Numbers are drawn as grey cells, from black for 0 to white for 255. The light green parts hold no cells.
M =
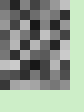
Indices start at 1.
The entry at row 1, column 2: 35
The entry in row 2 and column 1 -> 131
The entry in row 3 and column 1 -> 152
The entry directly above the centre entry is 55
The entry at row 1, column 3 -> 131
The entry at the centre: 182
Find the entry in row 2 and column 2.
99
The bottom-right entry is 143
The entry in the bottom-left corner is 55
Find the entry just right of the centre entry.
109
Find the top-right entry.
192
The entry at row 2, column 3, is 55
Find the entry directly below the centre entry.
99
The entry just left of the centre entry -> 46

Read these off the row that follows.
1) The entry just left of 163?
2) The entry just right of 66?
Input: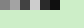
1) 130
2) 205

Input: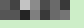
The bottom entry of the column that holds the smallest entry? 36
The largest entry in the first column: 94
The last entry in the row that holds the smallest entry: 117

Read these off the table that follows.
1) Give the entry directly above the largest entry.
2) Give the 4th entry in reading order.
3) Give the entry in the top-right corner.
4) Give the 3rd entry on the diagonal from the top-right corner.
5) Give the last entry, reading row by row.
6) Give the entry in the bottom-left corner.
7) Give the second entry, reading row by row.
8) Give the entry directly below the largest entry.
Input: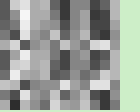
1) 225
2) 172
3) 183
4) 69
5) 121
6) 172
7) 204
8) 236

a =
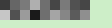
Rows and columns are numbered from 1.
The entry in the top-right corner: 70
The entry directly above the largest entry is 59
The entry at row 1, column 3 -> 122
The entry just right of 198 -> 81
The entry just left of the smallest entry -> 155

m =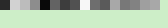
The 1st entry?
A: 41
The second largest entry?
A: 210
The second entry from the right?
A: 159
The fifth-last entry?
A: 168
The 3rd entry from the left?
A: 188
